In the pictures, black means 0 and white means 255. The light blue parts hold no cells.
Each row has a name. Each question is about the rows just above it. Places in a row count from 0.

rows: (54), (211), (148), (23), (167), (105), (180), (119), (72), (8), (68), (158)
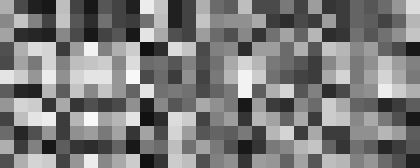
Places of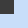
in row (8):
4 18 21 23 24
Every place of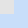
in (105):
0 6 7
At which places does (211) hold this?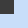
9 19 22 24
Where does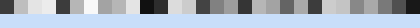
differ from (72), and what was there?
0, [67]

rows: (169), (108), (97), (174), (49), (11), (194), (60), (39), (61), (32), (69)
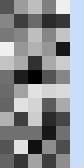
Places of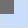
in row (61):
0 1 2 4
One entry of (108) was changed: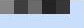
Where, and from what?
3, [42]
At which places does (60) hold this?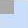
4
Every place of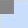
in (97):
1 3
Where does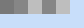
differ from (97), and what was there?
4, [196]

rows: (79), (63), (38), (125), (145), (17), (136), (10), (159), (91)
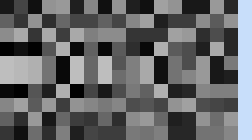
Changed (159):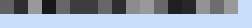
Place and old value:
6, [53]
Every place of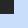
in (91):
12 13
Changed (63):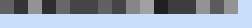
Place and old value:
14, [140]
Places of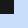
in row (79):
0 13 14

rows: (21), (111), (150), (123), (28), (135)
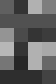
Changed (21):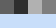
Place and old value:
1, [52]
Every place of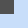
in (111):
0 1 2 3
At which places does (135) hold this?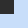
0 1 2
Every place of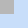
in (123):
0
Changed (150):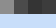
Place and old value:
0, [148]
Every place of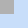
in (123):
2

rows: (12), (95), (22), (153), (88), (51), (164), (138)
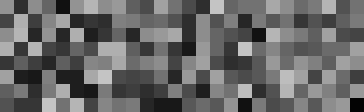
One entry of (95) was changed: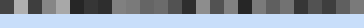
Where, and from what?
19, [88]
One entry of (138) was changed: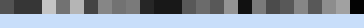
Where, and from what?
24, [153]
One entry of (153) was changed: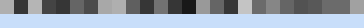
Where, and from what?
7, [175]
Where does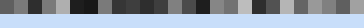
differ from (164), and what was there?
25, [153]
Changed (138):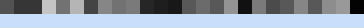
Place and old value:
11, [24]
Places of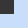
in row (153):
1 4 10 12 16

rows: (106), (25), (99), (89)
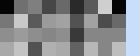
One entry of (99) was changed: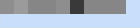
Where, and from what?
2, [142]
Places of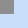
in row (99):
0 2 4

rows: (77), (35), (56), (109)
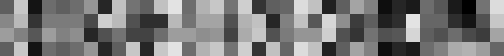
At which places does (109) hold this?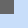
20 35
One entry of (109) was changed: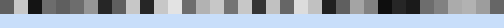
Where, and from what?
17, [207]
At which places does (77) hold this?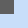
0 4 10 19 24
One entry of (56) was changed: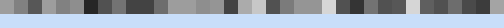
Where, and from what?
23, [207]
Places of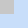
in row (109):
1 9 11 15
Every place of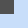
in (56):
7 19 24 27 31
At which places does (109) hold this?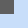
0 4 8 24

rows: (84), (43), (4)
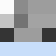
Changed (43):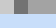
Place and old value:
0, [196]
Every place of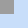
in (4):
1 2
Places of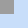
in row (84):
2 3

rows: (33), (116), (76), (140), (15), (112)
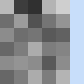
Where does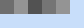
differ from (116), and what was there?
1, [156]
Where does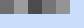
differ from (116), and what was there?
2, [82]
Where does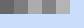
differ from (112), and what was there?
3, [125]
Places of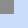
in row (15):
0 2 4
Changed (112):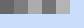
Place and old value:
3, [125]

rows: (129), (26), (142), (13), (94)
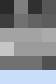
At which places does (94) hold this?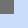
0 1 2
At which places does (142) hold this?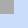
3
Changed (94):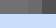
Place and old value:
2, [113]
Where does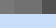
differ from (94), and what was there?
0, [113]
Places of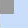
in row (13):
1 2 3
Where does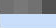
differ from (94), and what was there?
1, [113]
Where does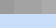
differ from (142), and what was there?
0, [163]

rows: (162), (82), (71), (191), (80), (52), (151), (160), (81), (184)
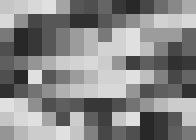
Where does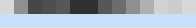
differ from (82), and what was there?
3, [87]
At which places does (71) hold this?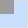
5 10 11 12
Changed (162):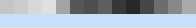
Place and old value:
7, [101]
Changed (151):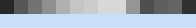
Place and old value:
0, [48]
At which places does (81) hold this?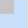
0 8 13

